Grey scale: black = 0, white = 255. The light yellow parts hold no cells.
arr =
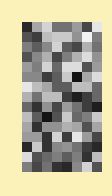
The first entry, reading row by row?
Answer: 40
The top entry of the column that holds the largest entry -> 71
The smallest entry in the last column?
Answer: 30
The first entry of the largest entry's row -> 82
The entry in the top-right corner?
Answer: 230
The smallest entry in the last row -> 40
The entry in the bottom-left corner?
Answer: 126
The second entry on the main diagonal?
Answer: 61
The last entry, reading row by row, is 82
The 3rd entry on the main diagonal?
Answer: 136
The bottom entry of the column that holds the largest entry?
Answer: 211
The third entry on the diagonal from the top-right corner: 71
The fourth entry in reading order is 114
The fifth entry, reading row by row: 114
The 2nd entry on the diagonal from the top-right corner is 242
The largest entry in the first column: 230
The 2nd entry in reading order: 166
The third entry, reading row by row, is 211
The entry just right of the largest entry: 126

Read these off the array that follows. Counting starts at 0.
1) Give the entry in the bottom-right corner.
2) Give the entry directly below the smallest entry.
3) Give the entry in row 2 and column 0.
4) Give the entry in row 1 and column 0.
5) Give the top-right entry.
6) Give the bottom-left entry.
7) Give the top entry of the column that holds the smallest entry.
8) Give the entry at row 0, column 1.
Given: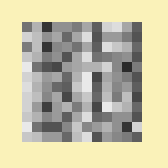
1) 94
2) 123
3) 123
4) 210
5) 94
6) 199
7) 166
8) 178

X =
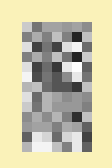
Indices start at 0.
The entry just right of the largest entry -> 97
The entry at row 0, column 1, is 116
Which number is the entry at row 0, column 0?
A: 202
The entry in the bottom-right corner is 97
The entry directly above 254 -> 36
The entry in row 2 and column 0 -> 223
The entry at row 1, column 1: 172
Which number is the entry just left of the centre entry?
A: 107
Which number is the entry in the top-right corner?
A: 140
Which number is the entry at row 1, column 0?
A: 128
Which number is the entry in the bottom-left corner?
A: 181
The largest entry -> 254
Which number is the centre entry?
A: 85
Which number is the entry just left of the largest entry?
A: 232
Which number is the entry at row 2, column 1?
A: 66
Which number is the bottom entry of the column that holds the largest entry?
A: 232
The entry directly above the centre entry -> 85
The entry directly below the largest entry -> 232
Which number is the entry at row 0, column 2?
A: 162

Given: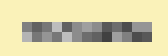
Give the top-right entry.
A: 149
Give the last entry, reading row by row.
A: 88
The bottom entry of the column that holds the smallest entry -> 65
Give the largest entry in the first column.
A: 180
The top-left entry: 128
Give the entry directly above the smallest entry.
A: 88
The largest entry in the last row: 189

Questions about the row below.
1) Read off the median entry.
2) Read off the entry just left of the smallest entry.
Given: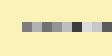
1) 148
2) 190

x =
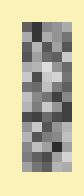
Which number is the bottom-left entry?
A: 160
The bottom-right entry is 171
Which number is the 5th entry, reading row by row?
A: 171
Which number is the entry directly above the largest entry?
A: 107
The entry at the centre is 116
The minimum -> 44
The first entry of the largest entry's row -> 171
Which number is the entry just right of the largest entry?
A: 148
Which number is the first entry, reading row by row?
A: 96
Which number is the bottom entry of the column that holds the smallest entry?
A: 180
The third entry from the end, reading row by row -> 96
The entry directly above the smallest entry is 136
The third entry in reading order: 136
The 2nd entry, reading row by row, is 54
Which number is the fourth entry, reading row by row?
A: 148
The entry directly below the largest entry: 200
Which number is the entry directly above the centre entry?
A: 191
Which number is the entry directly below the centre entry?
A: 200
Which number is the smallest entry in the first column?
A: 76

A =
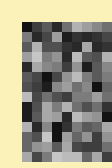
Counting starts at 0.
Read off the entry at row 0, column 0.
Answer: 18
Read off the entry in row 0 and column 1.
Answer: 62
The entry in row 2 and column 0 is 90
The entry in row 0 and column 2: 90
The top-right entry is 112
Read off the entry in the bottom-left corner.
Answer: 168
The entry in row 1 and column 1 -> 41
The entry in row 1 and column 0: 124
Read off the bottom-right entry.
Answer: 62
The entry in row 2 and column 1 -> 178

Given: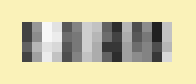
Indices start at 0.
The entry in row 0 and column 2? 247
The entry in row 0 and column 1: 151
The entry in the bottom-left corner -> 67
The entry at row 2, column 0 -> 98
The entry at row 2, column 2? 226
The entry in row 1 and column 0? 67
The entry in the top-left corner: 67
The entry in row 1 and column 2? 247
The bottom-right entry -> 216

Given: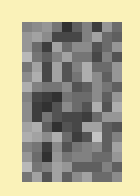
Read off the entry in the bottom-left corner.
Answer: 117
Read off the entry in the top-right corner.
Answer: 107
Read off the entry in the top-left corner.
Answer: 129
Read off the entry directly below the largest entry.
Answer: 139
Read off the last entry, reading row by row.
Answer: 139
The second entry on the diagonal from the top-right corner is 107
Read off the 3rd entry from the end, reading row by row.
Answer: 107
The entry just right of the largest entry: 95
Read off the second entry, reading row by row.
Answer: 139
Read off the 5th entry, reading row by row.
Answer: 49
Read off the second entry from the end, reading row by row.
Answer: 107
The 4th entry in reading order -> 117
